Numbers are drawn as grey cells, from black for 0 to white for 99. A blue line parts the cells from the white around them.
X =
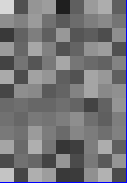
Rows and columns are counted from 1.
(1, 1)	84
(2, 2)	50
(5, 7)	41
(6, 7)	64
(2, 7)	49
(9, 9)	49
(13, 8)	69
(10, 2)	44
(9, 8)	37
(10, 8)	43
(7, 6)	51
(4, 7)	57
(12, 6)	29
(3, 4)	37
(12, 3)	40
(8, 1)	41
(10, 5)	41
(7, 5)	39
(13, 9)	29
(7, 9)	56
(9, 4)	45
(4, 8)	61
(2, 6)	42
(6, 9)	37
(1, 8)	67
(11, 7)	49
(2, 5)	35
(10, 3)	60
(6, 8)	59
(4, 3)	65
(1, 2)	31
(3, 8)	30
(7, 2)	55
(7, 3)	53

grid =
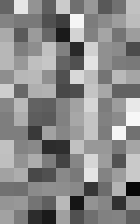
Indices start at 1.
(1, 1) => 39
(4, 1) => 71
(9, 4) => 35
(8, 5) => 51
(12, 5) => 26
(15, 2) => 59
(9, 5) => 50
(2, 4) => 31
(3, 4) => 40
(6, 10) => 64
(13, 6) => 47
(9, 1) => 49
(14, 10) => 3
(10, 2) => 49
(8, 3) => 38
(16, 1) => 63
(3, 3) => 60
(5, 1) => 71
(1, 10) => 75
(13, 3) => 28
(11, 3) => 53
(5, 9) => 48
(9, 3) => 36
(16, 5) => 62
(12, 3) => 67
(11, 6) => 75
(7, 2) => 40
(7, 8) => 65
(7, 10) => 38
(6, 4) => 56
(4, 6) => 16
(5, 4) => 77
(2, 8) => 54
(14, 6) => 53

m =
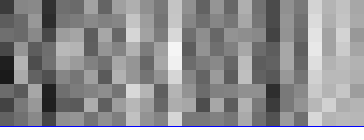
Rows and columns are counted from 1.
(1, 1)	23
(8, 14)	65
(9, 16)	50
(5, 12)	65
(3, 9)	40
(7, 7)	51
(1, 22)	47
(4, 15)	57
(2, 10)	76
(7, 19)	56
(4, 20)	36
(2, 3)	59
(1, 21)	56
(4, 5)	72
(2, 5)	46
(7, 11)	70
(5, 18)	73
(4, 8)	58
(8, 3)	59
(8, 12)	40
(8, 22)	57
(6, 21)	59
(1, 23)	82
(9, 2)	44
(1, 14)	56
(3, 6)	64
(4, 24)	63
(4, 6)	70
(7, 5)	43
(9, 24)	70
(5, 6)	60
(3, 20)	26
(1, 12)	47
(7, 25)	77
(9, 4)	27
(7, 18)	56

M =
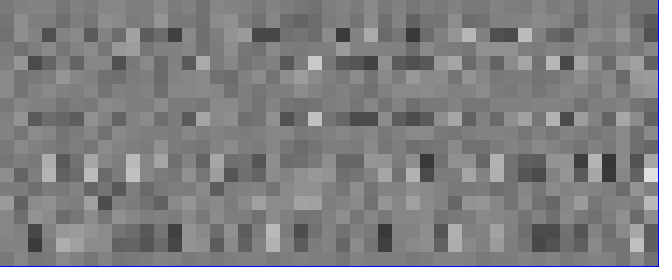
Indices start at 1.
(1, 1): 47
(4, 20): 53
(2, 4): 49
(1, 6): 50
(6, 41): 50
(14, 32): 51
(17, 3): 28
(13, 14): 56
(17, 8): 54
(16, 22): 45
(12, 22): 43
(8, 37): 50
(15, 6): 49
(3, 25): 23
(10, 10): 51
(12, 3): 47
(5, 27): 26
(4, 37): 56
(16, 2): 43
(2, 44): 48
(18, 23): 48
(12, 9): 49
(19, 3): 46
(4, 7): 54
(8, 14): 48
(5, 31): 34
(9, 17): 55
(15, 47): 72
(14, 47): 50
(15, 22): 63
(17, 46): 65
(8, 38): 50
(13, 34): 64
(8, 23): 45
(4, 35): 56
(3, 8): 51
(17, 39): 29

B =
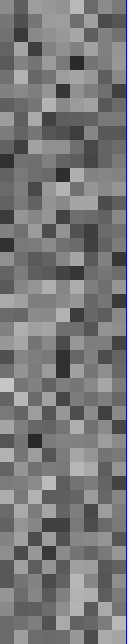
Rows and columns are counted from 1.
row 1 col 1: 54
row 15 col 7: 64
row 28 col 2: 46
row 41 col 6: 62
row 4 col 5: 56
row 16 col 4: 58
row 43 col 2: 42
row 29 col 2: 71
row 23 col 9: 53
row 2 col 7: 62
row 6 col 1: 44
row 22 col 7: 40
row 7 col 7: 49
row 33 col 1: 69
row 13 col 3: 43
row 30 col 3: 61
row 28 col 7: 53
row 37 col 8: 61
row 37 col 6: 49
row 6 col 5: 61
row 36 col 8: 40
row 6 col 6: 64
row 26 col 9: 39
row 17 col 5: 57
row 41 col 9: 38
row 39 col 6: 52
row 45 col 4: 32
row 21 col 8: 43
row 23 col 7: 40
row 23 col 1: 41
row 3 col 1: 44
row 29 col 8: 49
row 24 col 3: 62
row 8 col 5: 53
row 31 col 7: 44
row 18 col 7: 25
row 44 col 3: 37
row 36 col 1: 67
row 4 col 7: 63

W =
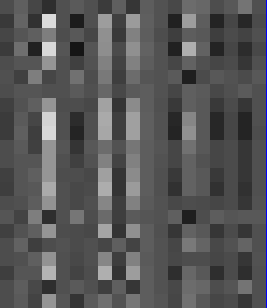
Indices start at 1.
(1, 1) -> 30
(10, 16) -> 15
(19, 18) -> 21
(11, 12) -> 33
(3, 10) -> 50
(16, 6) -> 46
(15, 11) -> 35
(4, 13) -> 13
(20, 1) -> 24
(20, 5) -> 31
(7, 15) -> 35
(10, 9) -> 24
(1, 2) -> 37
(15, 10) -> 50
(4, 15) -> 38
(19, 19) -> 32
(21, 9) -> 37
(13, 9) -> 20
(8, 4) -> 58
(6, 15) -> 29
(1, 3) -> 27
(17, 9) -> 20
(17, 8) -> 64
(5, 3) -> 33
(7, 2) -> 33
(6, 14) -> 12
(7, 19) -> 31
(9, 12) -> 32
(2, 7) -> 31
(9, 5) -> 31
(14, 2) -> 33
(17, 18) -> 21
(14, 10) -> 60
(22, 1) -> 30
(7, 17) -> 31
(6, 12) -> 32
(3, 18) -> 26
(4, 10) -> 56
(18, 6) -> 29
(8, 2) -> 32

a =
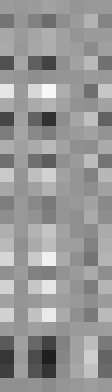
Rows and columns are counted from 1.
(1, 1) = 60
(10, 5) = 58
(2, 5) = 55
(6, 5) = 58
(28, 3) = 57
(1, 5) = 61
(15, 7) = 63
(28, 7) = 61
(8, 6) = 57
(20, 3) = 50
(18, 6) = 61
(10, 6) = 60
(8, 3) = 66
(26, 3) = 29
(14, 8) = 63
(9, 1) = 27
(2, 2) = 58
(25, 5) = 50
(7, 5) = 67
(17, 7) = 54
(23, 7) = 47
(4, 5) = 62
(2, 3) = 50
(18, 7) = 50
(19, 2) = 58
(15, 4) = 47
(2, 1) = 45
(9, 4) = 19
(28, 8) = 59
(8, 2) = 59
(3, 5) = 62
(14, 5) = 60
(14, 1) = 65
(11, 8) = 66
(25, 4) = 26
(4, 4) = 67

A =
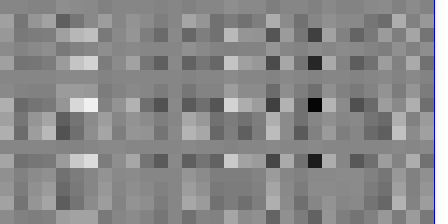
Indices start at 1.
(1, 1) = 52
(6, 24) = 52
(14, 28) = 44
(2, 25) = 53
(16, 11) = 51
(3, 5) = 62
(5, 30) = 66
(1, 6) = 54
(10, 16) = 40
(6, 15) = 52
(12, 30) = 67
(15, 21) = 54
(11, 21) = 52
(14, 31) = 58
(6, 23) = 51
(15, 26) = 53
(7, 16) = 51
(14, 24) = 54
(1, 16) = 52
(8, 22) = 44
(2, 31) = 59
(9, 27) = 45
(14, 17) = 48
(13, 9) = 53
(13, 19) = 51
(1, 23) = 50
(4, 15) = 53
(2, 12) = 49
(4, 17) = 50
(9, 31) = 60
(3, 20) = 33
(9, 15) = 59
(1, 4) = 51
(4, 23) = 54
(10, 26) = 52
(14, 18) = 48
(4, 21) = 52
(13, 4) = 56
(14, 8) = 59

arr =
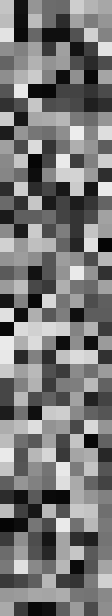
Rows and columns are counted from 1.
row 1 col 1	76
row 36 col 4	4
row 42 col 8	81
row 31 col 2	73
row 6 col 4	50
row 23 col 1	87
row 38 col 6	44
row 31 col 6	28
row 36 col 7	58
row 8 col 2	31
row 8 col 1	19
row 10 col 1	11
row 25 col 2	68
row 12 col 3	2
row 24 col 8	23
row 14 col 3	17
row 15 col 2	19
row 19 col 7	30
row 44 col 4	6
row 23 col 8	36
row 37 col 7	76
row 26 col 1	90
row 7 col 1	33
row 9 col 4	66
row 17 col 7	76
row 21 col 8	63
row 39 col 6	18
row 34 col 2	33
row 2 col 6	63
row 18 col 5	39
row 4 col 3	63
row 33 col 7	67
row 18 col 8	2
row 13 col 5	81
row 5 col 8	30
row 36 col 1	17
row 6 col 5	5
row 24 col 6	51
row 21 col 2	73
